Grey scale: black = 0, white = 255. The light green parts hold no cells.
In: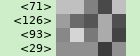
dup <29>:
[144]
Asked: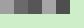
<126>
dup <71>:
[192]
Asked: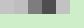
<71>
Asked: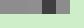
<29>
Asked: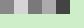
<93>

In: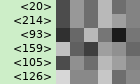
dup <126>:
[137]
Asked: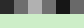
<93>
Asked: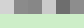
<126>
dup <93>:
[118]
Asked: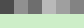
<105>

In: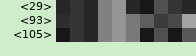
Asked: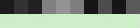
<105>
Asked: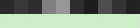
<29>
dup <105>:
[23]
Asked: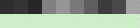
<93>
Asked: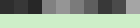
<93>
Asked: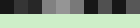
<105>

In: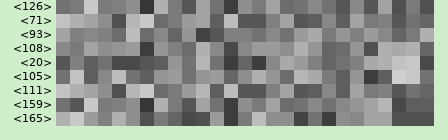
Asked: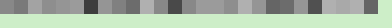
<108>
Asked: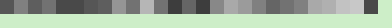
<20>
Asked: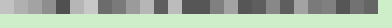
<111>
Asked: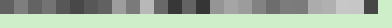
<20>
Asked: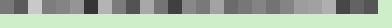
<159>

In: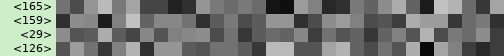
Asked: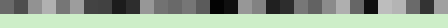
<165>
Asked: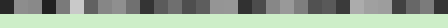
<159>
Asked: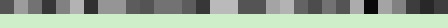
<126>
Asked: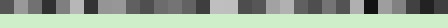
<126>

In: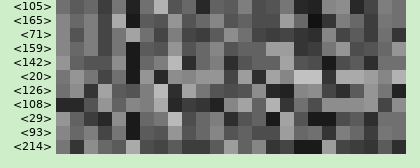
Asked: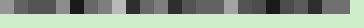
<142>
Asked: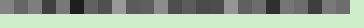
<93>
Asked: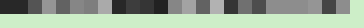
<108>
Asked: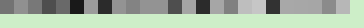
<20>
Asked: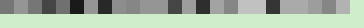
<20>

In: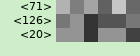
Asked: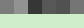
<126>
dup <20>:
[148]
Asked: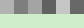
<71>

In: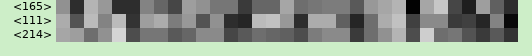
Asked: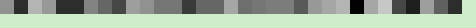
<165>
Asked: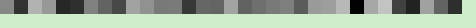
<165>
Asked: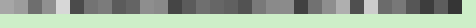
<214>

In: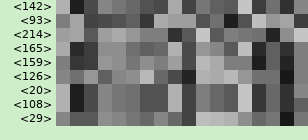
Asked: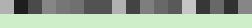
<20>
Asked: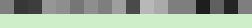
<159>
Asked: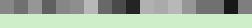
<126>

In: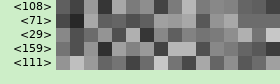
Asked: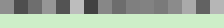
<29>
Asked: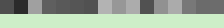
<71>
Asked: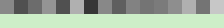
<29>
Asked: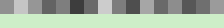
<111>

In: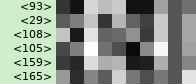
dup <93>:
[19]
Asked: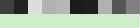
<159>
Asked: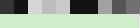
<93>

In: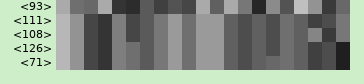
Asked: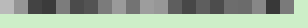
<108>
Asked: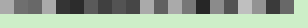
<93>
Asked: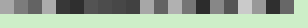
<93>
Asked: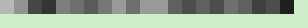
<126>

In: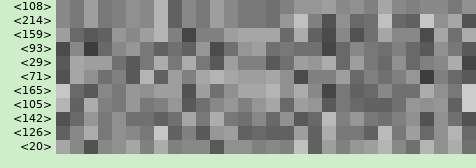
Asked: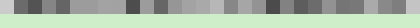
<165>
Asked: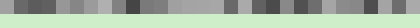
<159>
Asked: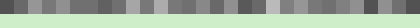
<142>
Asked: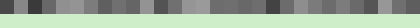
<93>

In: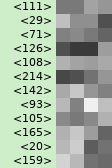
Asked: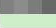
<71>
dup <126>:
[58]

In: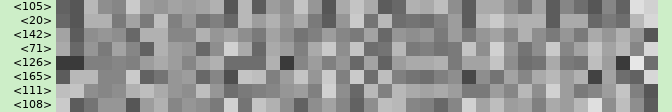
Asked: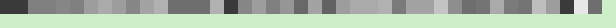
<126>
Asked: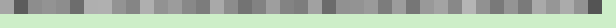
<142>
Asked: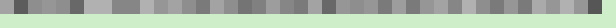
<142>

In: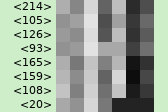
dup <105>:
[160]
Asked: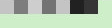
<108>
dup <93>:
[168]
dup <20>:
[35]
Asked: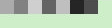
<214>
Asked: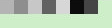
<159>

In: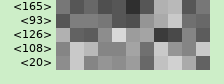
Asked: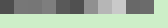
<93>
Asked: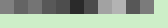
<165>
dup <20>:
[141]
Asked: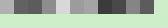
<126>
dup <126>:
[92]
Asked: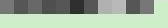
<165>

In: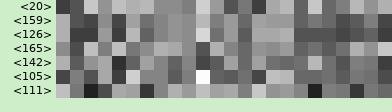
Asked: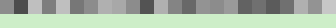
<165>
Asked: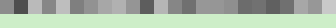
<165>

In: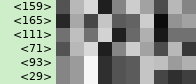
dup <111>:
[113]
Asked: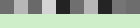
<111>
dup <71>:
[184]

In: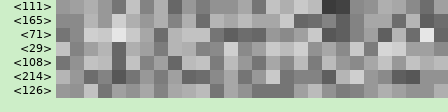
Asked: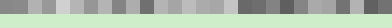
<165>
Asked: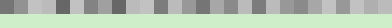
<108>
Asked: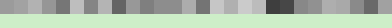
<111>
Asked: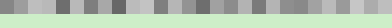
<108>
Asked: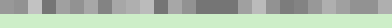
<126>
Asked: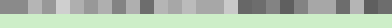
<165>
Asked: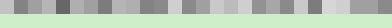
<29>

